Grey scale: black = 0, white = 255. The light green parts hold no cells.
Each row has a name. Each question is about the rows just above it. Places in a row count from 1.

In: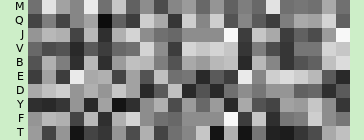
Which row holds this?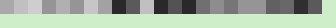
D
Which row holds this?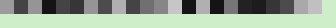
T
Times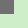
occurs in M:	5

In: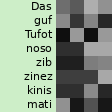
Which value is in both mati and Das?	[145]
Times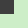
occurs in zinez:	3
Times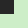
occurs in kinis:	1
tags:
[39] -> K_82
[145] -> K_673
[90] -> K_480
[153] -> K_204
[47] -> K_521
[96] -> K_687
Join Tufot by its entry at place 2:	K_204
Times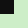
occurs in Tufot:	2
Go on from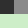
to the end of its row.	[39]
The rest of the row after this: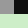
[153]

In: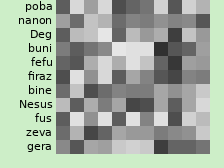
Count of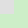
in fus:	4
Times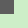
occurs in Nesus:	2
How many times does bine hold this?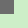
2
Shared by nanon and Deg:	[195]
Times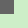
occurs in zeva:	1

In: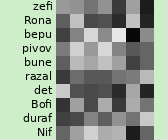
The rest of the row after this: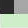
[36]
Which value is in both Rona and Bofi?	[73]
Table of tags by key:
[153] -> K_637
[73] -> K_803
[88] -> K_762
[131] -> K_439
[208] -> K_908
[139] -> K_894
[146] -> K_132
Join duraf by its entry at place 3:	K_439
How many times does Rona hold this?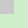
0

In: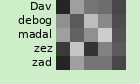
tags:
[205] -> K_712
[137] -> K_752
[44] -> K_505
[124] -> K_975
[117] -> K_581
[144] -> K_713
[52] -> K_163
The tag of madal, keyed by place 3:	K_713
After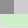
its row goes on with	[83]
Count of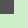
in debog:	0

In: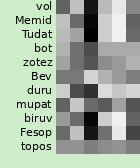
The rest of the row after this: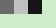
[112,232,68]
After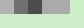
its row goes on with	[170]
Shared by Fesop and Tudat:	[106]

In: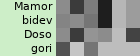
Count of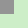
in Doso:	1
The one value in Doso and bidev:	[140]
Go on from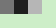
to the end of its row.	[156]
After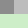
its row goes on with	[67]
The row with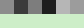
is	Mamor
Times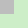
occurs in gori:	3
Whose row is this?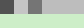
gori

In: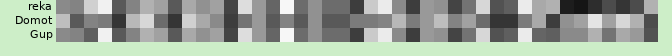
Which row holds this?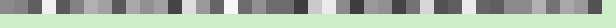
Gup
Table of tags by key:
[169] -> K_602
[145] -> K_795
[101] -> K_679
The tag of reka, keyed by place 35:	K_602
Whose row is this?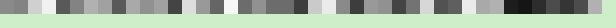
reka
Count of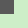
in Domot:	5
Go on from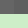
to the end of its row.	[138,138,177,115,169,153,82]
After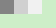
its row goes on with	[89,131,177,161,89,169,145,161,68,221,153,101,247,108,145,108,108,61,202,235,138,61,153,145,68,115,215,82,95,235,169,177,29,21,45,76,53,76,177]

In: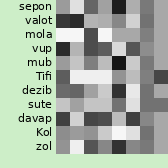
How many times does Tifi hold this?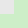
0
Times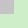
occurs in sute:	3
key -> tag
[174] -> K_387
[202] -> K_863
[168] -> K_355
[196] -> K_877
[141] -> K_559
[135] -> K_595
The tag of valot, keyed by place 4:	K_387
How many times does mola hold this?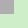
0

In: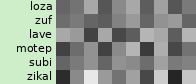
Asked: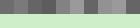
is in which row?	zuf
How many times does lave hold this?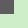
2

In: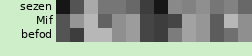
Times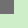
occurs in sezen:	0
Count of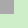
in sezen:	1
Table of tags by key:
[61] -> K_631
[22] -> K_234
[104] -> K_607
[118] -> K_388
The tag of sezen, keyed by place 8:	K_234
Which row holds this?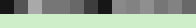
sezen
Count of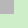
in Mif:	2
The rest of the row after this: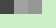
[92,183,143]

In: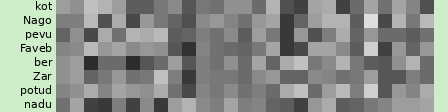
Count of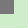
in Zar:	5
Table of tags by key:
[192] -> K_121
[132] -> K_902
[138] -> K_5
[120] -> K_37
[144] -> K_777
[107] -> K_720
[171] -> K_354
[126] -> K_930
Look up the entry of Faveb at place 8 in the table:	K_777
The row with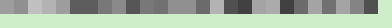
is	kot
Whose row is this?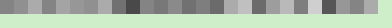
potud
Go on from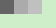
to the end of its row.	[120,138,179,120,93,86,144,179,107]
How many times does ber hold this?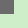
5

